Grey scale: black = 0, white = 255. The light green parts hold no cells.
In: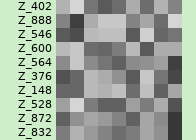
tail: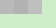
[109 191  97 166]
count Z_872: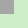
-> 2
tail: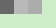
[145  90 199 117  71]

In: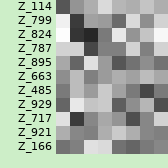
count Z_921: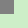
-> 2
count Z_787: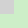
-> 4

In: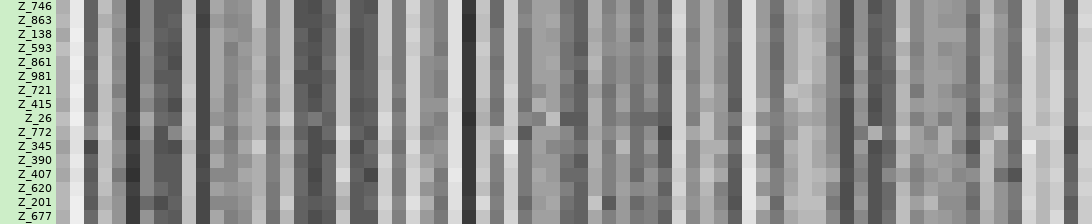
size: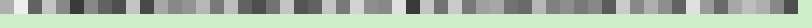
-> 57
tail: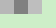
[ 98  78 106 196  91  98 203 128 211 142 128 224  58 196 121 211 121 142
 160 114  98 160 114 154 114 148  98 211 136 183 154  98 224 154 114 190
 183 160 136  91 154  84 106 183 121 160 148 128 114 175 154 121 211 183
 211 106 211]
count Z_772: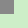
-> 8
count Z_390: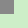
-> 5
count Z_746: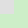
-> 2
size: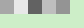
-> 5
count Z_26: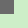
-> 5

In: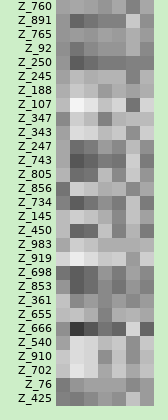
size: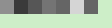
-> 7
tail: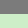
[129 129]

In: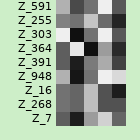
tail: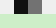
[88]
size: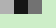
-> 3
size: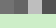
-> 4
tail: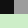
[42]
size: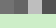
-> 4
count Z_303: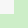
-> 0

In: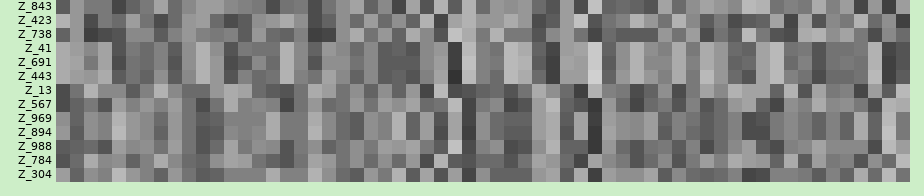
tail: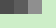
[151 171 143  76  99 143 107 157 107 143  99 178  70 163 178 151 151 171
 151  76  92 157 193  84 115 129 178 151 115 178 137  92 121  76  92  99
 163  70 163  84 137 121 178 107 143  64]
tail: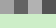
[163 121 129  70 157  92 185]
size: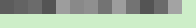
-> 13

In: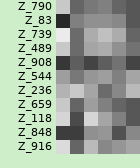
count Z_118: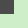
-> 1
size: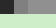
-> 4
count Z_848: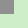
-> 1
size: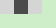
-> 3
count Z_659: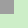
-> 1

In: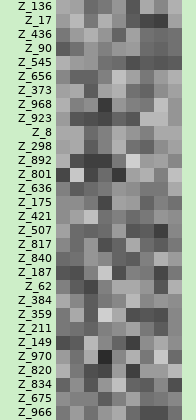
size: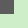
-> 1
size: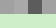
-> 4
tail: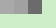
[120 149  86 169 135 176]
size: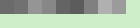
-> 9
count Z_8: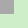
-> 5

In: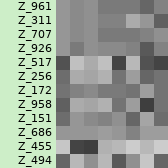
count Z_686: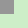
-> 4
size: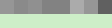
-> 8
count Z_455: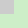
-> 2
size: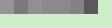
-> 7
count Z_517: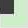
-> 0
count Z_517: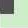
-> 2

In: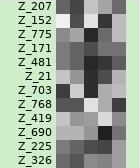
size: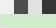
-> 4
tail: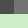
[115]
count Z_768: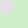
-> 1
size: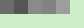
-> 5

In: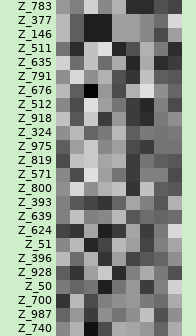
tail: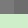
[171]
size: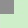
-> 1

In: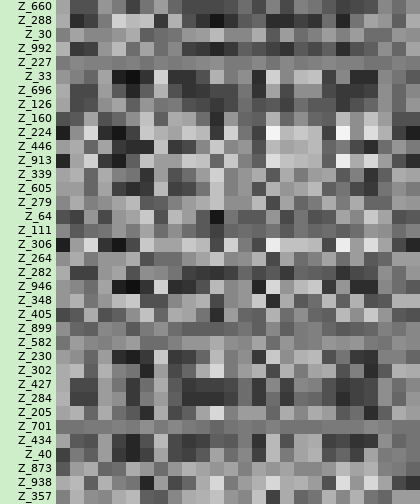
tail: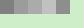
[142 185  73 163 102 122 171 122 171 102 102 156 149]
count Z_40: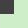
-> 5

